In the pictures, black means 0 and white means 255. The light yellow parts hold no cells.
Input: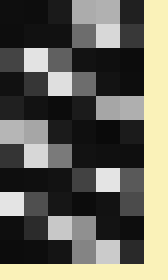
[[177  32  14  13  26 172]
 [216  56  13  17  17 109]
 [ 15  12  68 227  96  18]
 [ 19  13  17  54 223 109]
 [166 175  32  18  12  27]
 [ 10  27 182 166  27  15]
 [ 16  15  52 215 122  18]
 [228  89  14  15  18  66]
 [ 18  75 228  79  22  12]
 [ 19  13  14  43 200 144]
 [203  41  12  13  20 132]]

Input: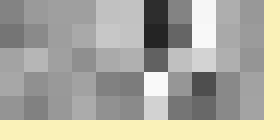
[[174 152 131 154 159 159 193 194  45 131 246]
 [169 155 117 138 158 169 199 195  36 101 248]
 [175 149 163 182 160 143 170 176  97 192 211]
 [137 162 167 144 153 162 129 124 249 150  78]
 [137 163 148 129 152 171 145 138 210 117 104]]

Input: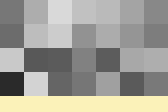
[[164 136 119 173 217 193 186]
 [149 125 108 189 204 146 172]
 [168 174 201  88  91 129  92]
 [ 90 121  42 211 101 118 160]]

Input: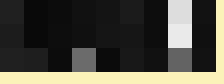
[[221  18  32   9  12  17  20  27  13]
 [234  16  28   9  13  16  21  22  13]
 [ 99  18  32  30  12 107  11  24  17]]

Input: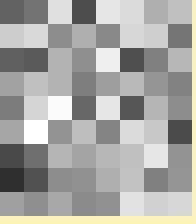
[[174 192  98 116 223  77 229 220]
 [206 117 205 218 140 174 137 216]
 [128 184  96  90 180 142 239  80]
 [149 130 162 191 178 125 157 185]
 [182 140 123 212 251 103 229  86]
 [200  75 166 255 148 190 133 220]
 [231 147  72 111 182 165 184 191]
 [127 150  48  82 141 144 175 193]
 [208 215 160 143 168 139 144 226]]

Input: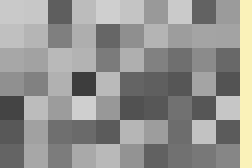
[[ 98 155 201 199  94 188 207 196 153 202]
 [164 163 192 181 127 174 102 143 180 157]
 [139 104 167 162 185 179 123 175 129 111]
 [164  83 144 129 177  61 186 100  95  86]
 [ 86 198  68 188 156 207 152  81  87 113]
 [194  91  88 161 111 106  91 182 157 109]
 [120 134 100 167 124 169 185 147  97 113]]

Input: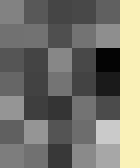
[[ 72  96 130  88  69]
 [115 142 113 114  79]
 [ 72   4  85  68 135]
 [ 67  26 102  66 116]
 [115  75 149  62  52]
 [109 202  96 149  84]
 [138 167 125 113  56]]
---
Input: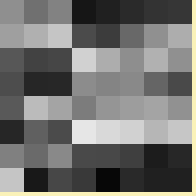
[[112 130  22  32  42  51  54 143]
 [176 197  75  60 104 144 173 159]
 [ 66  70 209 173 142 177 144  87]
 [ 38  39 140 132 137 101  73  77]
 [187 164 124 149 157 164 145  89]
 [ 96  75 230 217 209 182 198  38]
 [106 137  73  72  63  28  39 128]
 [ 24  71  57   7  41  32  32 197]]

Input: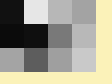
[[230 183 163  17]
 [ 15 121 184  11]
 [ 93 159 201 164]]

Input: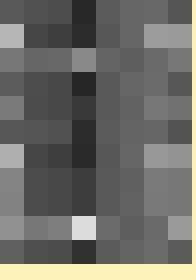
[[ 81  77  40  90 101 103  84  88]
 [ 69  63  43  87 101 157 154 183]
 [102 104 137 100  95 106 119 118]
 [ 77  71  38  89 101 107  86  92]
 [ 76  71  57  89  98 119 113 123]
 [ 85  81  43  91 100 102  83  87]
 [ 69  63  42  87 101 153 146 174]
 [ 75  71  61  89  97 122 119 131]
 [ 76  71  60  89  98 121 118 129]
 [119 126 220 108  94 106 154 145]
 [ 80  76  50  90  99 107  91  97]]

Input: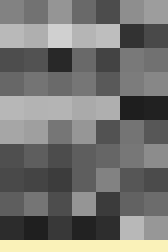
[[114 149 105  76 142 157 130]
 [175 208 181 190  50  73 185]
 [ 82  40 105  67 121 113  77]
 [116 106 118  89 124 135 103]
 [179 180 170 175  30  33 183]
 [159 118 150  82 116  87 166]
 [ 94  76  94 102 119 140  79]
 [ 68  60  94 130  86  75  73]
 [117  77 149  59  98 108  94]
 [ 31  56  34  45 184 151  44]]

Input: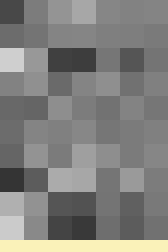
[[124 148 167 134 130 132  72]
 [116 132 133 127 126 122 108]
 [152  64  61 118  85 116 207]
 [144 106 132 143 113 128 130]
 [101 142 124 114 131 118 104]
 [132 128 135 118 123 128 108]
 [147 123 159 142 123 134 101]
 [ 92 171 167 117 154 124  52]
 [146  85  82 116  96 121 176]
 [137  68  57 110  92 113 203]]

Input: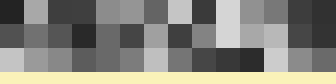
[[168  62  63 140 149 100 197  58 213 145 120  61  49  35]
 [113  85  41 105  69 160  63 131 213 168 184  70  51  81]
 [154 136  92 105 124 191 117  70  56  44 204 139 106 196]]
